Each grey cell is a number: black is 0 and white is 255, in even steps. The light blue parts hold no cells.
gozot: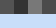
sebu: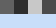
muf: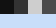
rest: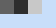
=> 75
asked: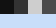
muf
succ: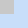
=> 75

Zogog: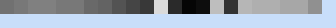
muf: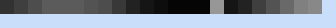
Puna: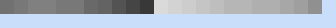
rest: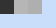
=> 175	167	167	144
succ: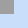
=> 144

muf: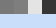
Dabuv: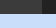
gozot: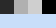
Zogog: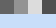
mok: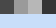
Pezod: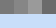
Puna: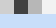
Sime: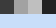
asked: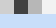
Puna
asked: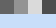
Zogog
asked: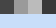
mok
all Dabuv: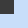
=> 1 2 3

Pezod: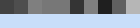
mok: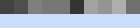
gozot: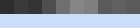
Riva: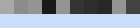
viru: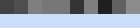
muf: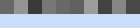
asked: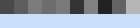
Pezod
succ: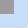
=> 66
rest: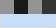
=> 45	39	148	66
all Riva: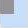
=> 3 5 9
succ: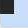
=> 148

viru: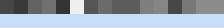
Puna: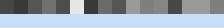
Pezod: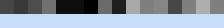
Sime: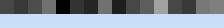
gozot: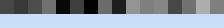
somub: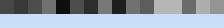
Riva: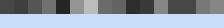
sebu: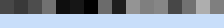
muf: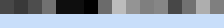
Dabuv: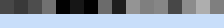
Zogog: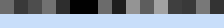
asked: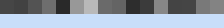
Riva
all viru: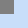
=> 11
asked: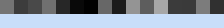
Zogog
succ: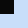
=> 63
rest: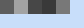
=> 127
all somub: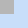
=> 12 13

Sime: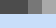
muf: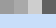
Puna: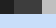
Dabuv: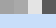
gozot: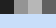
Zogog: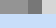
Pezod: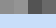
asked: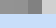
Zogog
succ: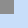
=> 148
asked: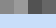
Pezod
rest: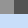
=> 105
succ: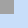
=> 169
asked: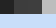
Puna
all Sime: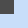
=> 1 2

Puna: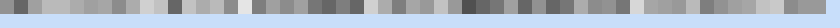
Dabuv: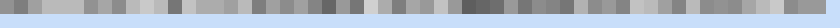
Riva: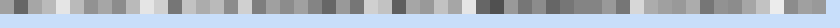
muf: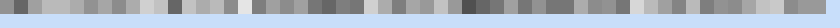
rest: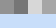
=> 160	153	186	126	146	160	166	194	201	140	153	153
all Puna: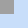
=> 3 7 20 22 37 48 53
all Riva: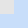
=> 5 11 34
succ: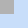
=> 140
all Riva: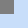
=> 19
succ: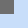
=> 153

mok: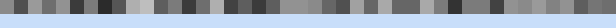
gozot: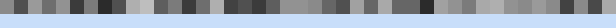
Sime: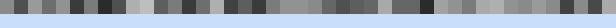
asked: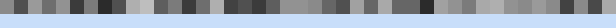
gozot
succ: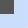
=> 175
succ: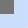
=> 110

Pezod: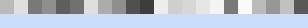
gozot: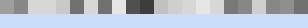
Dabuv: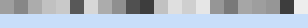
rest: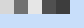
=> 193	207	215	230	215	121	135	207	135	143	113
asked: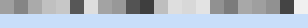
Dabuv
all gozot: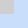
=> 13 19
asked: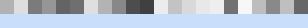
Pezod
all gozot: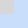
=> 3 4 7 14 16

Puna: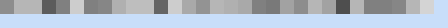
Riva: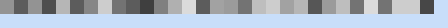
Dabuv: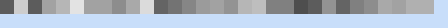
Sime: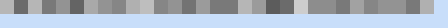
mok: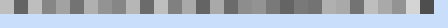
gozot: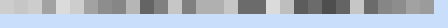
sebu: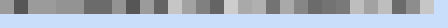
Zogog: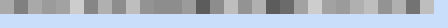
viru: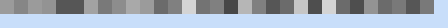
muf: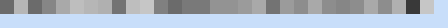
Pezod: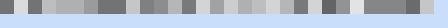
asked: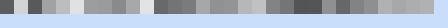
Dabuv
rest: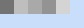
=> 78
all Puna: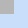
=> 2 3 16 23 26 30
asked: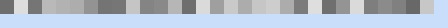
Pezod
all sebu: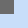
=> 7 8 23 29
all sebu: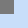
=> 25
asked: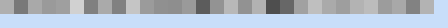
Zogog

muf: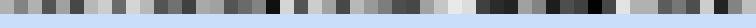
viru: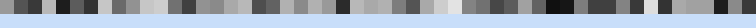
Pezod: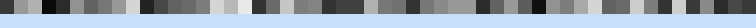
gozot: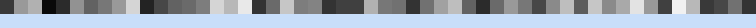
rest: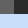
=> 106	153	119	71	138	190	92	198	138	169	227	153	64	241	184	57	71	113	51
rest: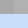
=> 125	84	169	205	227	131	113	71	92	161	98	16	22	125	64	64	131	57	221	51	169	161	161	29	138	57
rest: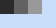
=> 92	16	146	125	169	213	98	106	205	125	51	205	57	138	43	71	57

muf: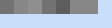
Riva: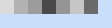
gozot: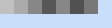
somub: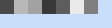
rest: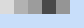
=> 198	106
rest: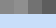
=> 135	135
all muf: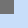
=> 1 4
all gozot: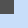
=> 6

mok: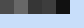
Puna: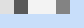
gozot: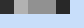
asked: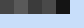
mok
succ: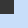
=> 61

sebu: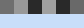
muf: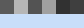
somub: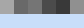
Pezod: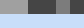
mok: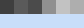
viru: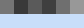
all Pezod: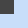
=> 3 4 6
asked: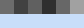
viru
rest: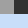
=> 63

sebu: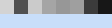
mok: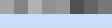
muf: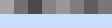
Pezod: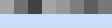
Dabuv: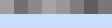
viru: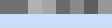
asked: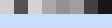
sebu
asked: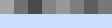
muf
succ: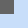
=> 120

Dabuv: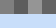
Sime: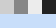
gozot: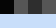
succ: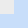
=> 34
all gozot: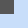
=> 2 4
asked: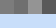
Dabuv

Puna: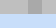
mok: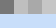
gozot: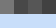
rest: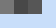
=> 65
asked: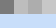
mok
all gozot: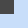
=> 2
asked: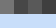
gozot
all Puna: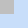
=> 1 2 4
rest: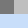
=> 169	198

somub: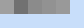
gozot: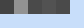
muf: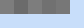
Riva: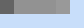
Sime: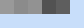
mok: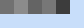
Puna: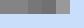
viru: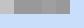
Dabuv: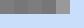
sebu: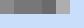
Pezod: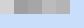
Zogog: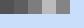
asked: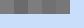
muf
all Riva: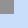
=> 2 3 4
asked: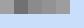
somub

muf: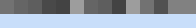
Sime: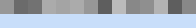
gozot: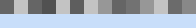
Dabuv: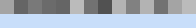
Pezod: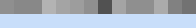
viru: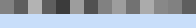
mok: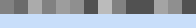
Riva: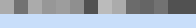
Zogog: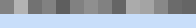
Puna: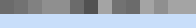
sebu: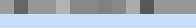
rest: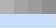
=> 81	164	143	143	171	129	114
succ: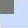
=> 107
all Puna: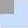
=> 8 11 13 14
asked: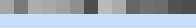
Riva
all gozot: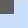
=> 6
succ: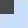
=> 67
